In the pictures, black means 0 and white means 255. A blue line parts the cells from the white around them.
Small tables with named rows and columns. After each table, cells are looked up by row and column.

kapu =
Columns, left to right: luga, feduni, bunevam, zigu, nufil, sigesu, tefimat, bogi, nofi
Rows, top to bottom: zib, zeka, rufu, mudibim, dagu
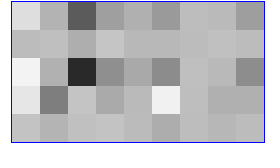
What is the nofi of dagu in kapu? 188
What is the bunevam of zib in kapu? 91
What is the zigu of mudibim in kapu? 170
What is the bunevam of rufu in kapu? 41
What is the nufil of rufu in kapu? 169
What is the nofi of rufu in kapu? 141
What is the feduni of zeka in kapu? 191
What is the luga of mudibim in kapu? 230
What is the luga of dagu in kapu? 195
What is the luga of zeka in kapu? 188
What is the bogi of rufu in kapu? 185
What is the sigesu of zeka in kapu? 184
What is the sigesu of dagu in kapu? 173
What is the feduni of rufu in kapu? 177
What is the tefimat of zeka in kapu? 188
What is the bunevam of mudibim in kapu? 196
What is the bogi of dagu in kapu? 183
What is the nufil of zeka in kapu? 184
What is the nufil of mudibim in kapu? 186
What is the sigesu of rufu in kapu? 140
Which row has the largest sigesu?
mudibim

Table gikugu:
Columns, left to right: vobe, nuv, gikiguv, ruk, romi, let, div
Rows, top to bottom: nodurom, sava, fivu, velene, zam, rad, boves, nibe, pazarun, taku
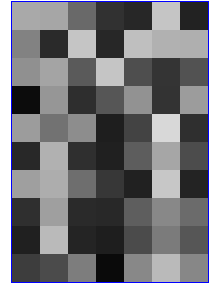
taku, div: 135
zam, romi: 67
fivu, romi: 78
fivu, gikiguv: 90
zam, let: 216
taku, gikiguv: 125
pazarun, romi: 75
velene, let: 51
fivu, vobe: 144
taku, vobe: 61
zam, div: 47
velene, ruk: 86
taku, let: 186
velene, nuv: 150
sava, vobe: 130
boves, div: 35
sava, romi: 191

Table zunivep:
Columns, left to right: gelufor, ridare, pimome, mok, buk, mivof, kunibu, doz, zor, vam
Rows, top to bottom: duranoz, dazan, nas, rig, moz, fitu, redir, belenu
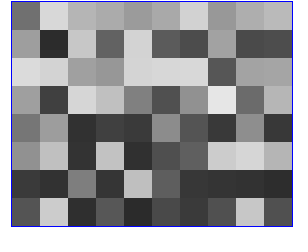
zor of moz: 142
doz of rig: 230
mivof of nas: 215
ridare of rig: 64
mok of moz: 64
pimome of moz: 49
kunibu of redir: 55
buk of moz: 58
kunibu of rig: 145
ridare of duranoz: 216
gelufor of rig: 159
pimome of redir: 126

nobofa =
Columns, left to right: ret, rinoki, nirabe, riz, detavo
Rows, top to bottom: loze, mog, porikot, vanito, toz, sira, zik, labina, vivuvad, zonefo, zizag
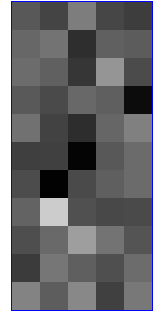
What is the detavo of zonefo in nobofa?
108
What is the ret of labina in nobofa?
99
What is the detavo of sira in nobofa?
107
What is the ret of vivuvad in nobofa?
78
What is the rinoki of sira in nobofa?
64
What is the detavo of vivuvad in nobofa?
84
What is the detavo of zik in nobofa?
107
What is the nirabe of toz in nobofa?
45

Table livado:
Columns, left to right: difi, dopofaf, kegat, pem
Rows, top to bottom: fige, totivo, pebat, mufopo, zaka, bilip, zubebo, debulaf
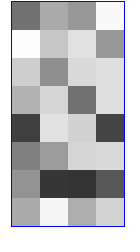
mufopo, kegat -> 113
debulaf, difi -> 170
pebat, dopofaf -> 143
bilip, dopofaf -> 155
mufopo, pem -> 223
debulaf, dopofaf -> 245
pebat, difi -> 206
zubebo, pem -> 87
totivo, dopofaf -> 198
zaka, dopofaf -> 225
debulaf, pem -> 211
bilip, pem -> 218
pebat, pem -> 223
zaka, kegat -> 210
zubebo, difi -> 147
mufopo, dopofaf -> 212
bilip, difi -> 128

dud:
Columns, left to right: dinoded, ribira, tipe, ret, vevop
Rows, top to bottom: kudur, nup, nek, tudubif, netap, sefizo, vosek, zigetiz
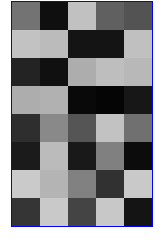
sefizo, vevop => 12
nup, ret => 20
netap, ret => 194
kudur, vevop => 83
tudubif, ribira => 177
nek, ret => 190
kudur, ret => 96
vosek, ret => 49
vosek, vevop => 201
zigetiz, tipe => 68
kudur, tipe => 193
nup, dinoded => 194
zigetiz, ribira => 201
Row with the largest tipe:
kudur

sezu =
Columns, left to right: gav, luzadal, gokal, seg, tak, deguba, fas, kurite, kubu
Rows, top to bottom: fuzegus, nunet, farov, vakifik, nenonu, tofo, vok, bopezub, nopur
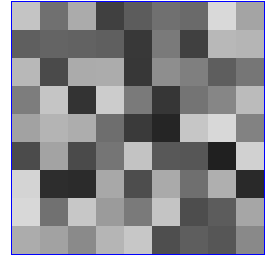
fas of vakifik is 116
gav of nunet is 95
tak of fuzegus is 92
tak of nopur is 199
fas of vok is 111
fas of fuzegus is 106
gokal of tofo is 74
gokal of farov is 171

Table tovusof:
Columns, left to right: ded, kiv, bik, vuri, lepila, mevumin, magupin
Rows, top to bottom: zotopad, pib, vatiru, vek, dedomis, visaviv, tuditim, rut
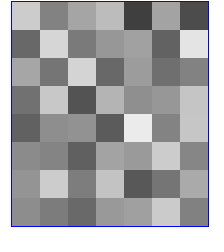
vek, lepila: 143
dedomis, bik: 146
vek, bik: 83
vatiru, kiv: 117
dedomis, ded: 97
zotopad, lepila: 63
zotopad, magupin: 76
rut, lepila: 160
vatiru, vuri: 104
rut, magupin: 129
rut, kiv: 124
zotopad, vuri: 188
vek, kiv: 200
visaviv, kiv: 132

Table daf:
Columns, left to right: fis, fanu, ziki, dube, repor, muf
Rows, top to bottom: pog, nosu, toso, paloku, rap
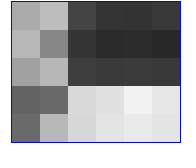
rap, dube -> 228
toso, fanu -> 183
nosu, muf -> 40
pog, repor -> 51
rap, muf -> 228
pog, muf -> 57
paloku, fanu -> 105
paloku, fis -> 99
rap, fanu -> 184
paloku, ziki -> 217
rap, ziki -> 215
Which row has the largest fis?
nosu

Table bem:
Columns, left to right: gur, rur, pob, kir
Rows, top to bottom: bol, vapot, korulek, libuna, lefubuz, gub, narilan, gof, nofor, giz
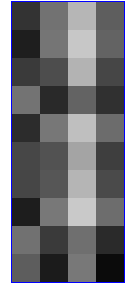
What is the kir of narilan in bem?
74
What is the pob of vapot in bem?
199
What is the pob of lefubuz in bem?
191
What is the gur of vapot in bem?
30
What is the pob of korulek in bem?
179
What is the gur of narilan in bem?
70
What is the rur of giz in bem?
27

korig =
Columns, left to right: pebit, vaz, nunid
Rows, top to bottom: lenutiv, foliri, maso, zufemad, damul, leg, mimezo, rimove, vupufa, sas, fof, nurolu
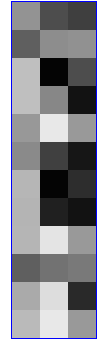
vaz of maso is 4
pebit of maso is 191
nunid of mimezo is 45
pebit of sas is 95
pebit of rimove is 180
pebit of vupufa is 181
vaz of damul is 232
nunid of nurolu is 153
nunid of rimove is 18
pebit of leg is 138
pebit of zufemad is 191
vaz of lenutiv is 77
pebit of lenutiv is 147
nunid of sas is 121

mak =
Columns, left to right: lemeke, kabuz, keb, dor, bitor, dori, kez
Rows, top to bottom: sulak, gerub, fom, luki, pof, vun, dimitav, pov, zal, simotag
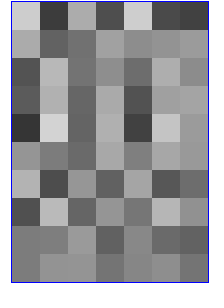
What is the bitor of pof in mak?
65
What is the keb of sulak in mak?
172
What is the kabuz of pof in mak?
211
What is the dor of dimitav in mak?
97
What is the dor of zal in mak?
97
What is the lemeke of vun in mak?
149
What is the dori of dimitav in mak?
87
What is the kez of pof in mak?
155
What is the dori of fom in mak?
174
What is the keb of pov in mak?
101
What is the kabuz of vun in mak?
124
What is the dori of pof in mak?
196
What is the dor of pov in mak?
149
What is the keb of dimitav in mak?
150
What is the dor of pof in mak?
176
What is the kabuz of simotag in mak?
147
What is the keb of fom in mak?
115
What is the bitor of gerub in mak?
141

